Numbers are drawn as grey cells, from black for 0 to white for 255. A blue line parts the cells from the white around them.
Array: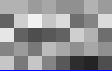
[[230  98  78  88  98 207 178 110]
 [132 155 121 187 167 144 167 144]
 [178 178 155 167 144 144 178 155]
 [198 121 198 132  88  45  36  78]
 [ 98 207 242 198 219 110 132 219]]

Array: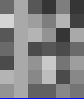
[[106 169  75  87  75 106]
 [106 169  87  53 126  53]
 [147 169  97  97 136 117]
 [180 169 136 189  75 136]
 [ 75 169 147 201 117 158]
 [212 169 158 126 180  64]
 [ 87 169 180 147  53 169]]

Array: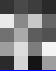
[[ 42 212  20 158]
 [ 52  73  61  42]
 [113 170  93  82]
 [158 221 125 244]
 [233 137 200 102]]

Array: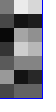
[[ 71  19  29]
 [153  19  40]
 [ 71  99  99]
 [ 90 132 132]
 [  8 165 144]
 [ 52 206 183]
 [122 235 215]]

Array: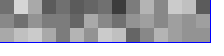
[[136 112 147 124 124 101 169 136 112 147 159 136 159 147 159]
 [112 214 169  91 112  91 101 112  60 124 180 136 203 192  91]
 [169 192 203 169 124 180 147 203 192 101 136 180 159 147 147]]

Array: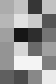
[[160  22  45 116]
 [172 194  54 194]
 [148 214 106 160]
 [ 95  75 136 234]
 [183 225 203  84]
 [148 244 244 126]]
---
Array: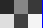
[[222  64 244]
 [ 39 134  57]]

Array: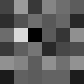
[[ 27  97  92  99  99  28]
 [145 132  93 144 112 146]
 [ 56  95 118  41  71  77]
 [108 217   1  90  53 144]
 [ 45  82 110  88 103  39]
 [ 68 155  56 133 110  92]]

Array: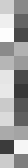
[[204 126]
 [ 59 246]
 [170 164]
 [218  95]
 [202  84]
 [232  56]
 [229  74]
 [182 154]
 [138 178]
 [253  72]
 [239  99]
 [207 137]]

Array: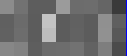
[[135 130  94 108 109 114  98 126  75]
 [ 97 109  92 189  92  98  92 145  88]
 [ 96 107  92 195  92  97  92 144  95]
 [140 114  93  93 155 108 109 101  58]]

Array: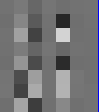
[[111 164  61 112 136 112 115]
 [117  66 170 114 179 117 115]
 [116  77 158 114 178 118 113]
 [111 149  75 113  43 111 112]
 [113 124 101 117 104 114 113]
 [114 161  66 113 211 112 113]
 [111 134  90 114  39 111 114]
 [114 121 103 117 111 114 115]]

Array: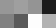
[[129  90 253 178]
 [151 159 148  27]]
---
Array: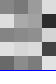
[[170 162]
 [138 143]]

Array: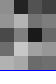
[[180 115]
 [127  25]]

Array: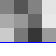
[[152 103]
 [120  54]]

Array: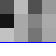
[[168 132]
 [168 117]]

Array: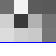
[[ 57 178]
 [206 201]]

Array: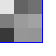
[[155 162]
 [150 149]]

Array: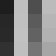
[[192  91]
 [193  98]]

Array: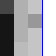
[[176 152]
 [176 197]]
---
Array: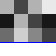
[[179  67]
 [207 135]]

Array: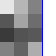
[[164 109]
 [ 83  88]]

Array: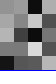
[[134 200]
 [ 64  12]]

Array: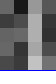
[[ 76 175]
 [105 175]]

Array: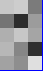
[[ 44 156]
 [199 165]]

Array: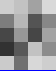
[[183  84]
 [152  70]]

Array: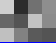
[[ 84 195]
 [130  90]]

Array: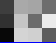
[[197 107]
 [212 208]]
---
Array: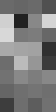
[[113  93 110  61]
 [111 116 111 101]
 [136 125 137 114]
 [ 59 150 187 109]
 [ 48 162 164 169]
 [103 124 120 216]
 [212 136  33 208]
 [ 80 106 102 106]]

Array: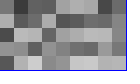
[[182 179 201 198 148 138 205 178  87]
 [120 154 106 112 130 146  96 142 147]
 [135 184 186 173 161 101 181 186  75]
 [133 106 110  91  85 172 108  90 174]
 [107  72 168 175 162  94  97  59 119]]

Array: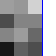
[[ 77  96  23]
 [104 156 133]
 [132 132  76]
 [210 151 158]]

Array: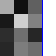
[[109 125  39]
 [ 38 111  45]
 [129 207  24]
 [ 96  15 171]]

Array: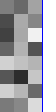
[[219 136 122]
 [105 182 208]
 [198  45  86]
 [180 193 209]
 [ 83 178 100]
 [241 168  65]
 [134 170  75]
 [163 105 126]]

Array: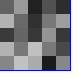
[[135  27 171 193 134]
 [ 73 121 192 119 178]
 [ 56 148  56 101  58]
 [158 120  49 105 178]
 [ 45  81  33 154  99]]
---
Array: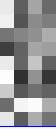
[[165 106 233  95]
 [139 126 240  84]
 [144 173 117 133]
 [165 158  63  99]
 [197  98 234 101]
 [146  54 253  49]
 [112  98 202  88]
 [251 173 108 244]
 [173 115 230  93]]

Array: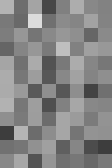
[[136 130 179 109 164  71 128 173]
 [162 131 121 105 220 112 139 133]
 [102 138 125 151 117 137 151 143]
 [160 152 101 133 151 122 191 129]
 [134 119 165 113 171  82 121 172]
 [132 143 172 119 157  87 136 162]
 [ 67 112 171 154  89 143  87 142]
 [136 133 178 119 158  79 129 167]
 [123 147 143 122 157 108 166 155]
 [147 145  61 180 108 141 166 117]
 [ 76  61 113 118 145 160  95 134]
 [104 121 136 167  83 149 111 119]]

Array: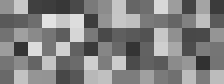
[[164  59 146 200  64  61  55  73 122 140 197 101 110 216 157  68]
 [191  90  89  94 110 226 200 221  61 147 198 191 122 117 101 129]
 [ 73 149 114 160 138 118  93 214 121  73  95  89  82 199 144  72]
 [125 117 157  52 221 118 208  97  58 134 104  52  98 207 168  77]
 [ 49 116 117 139 100 196  96 107 206 125 204  75  97  90 139 151]
 [123 188 105 194 149 148  71  87 184 192 125 125 160 122 112 188]]

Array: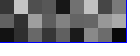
[[ 70 122  54 196  79  87  23 113 193]
 [152 170  97  49 159  94 130 100 102]
 [108   9  18  47 104  54  96  26 137]]

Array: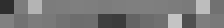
[[189 113  46 125 180 124 125 127 126 124 126 127 127 126 124 122]
 [126 121 129 114 124 121 114 109 110  63  60 100 108 112 196  79]]

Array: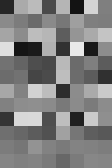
[[212 127  38 170 187  74 181  19]
 [127 125 138 124 106 138 119 159]
 [170 196 165 140 189 182  93 149]
 [ 24 141 223  21  26 177  49 233]
 [127  92 114 100  78  72 185 107]
 [ 92  48 108 114  69  75 190 108]
 [170 202 167 130 210 189  45 140]
 [123 140 129 141 143 139 121 139]
 [203 143  52 216 217  78 190  32]
 [ 94  88 111 103  92  81 161 118]
 [129 125 124 118 147 130 122 131]
 [135 133 133 128 131 122 103 123]]
